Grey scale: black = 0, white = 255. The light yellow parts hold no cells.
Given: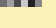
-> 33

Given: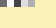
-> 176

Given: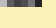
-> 118

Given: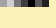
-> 2

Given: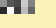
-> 130

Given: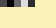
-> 44
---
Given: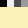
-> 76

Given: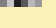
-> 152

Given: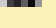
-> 93

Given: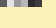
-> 151

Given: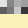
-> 174

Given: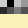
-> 152

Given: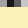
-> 92
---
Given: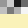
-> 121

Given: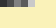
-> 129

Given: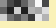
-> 57

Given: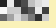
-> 120

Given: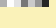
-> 202

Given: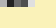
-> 107

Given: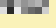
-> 106
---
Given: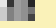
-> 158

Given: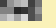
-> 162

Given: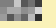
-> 142

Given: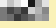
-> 56

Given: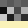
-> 133

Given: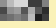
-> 128
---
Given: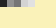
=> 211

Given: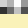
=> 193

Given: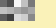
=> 205

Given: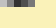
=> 79

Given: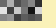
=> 79

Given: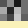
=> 200
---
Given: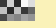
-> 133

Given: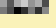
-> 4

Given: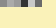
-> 154

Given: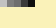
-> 110

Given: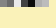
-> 234

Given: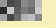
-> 107
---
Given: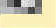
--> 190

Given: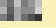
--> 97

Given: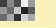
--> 106

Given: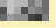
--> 196

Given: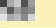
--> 94

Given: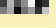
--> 167

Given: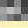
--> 190

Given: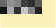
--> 172

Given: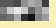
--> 202
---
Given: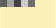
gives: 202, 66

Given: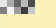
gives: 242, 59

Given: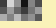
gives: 214, 20

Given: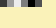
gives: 236, 0

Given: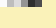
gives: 251, 47

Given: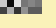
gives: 225, 11

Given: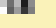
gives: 252, 29

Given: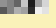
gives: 241, 30

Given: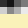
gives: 234, 21

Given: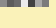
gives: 236, 65
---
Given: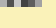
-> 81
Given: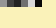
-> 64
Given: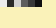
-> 41
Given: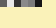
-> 233
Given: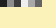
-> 141
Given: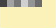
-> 163
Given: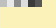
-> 233
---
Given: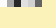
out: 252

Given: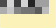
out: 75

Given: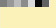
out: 126

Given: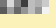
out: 119

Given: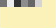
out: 116

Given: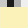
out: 200
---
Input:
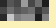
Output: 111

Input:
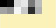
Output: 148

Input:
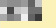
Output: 73

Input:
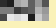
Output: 124

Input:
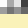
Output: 116

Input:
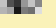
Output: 164
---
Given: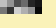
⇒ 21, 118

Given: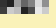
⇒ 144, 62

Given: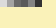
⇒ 51, 219

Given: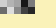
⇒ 123, 108

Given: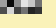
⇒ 114, 77

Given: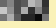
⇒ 49, 117

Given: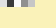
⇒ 198, 224

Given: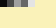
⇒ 228, 11

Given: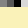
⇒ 216, 131

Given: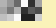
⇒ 164, 191
